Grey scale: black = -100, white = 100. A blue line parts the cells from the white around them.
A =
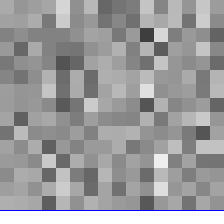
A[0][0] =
33
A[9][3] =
12
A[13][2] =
14
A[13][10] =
14
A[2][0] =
2
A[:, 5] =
[13, 9, 13, -8, -20, 35, 34, -8, -2, 23, 3, 36, -3, 31, 14]
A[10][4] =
19
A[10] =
[27, 10, 35, -25, 19, 3, 21, 21, 35, -6, 8, 26, 49, -1, 52, 52]
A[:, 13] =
[17, -10, 20, 18, 9, 33, 23, 14, 43, -4, -1, 27, -1, 28, -10]
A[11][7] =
32
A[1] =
[26, 25, 35, -5, 59, 9, 19, -10, 6, -12, 41, 32, 46, -10, 60, 9]
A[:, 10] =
[54, 41, -51, 41, -12, 47, 75, -33, 39, 16, 8, 16, -16, 14, -31]
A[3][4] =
-7
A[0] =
[33, 18, 24, 30, 67, 13, 44, -19, -9, -3, 54, 4, 45, 17, 55, 22]
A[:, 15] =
[22, 9, -22, 7, -16, 41, 45, -21, 18, 27, 52, -9, 17, 28, 15]
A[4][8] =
24
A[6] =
[23, 17, 18, 54, -12, 34, -13, 28, 44, 24, 75, 13, 19, 23, -4, 45]
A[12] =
[9, 35, 32, -19, 52, -3, -19, 43, 11, 20, -16, 45, 24, -1, 21, 17]
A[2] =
[2, 11, 2, 2, 2, 13, 28, 25, -6, 21, -51, 69, -1, 20, 11, -22]
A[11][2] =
8
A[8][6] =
24
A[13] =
[24, 29, 14, 35, 60, 31, -16, 29, -11, 29, 14, 74, 18, 28, 6, 28]
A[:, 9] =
[-3, -12, 21, 1, 4, 28, 24, 10, 4, 40, -6, 27, 20, 29, 18]
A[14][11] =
19
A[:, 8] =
[-9, 6, -6, 39, 24, 35, 44, 21, 6, 35, 35, 8, 11, -11, 21]
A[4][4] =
-35
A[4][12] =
18
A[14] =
[37, 35, 31, -26, 43, 14, 39, 29, 21, 18, -31, 19, 31, -10, 31, 15]
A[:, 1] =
[18, 25, 11, -19, 12, -10, 17, 16, -25, 47, 10, 19, 35, 29, 35]
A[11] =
[21, 19, 8, 58, -18, 36, 14, 32, 8, 27, 16, 87, 0, 27, -8, -9]

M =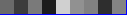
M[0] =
-17
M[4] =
63
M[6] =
1
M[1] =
-53

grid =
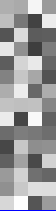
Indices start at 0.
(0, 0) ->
37
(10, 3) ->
14
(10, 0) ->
-44
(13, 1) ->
57
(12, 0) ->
21
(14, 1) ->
99
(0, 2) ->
92
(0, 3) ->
21
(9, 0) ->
-15
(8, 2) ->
95
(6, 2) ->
-19
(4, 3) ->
-21
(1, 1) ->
-6
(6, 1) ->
85
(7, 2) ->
51
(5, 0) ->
2
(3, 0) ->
80
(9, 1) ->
-2
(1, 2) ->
-48
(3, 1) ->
13

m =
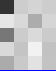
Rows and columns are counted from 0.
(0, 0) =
-60
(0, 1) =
61
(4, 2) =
77
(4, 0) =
34
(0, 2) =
66
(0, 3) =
61

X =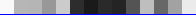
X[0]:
95
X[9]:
-34
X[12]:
27
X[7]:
-67
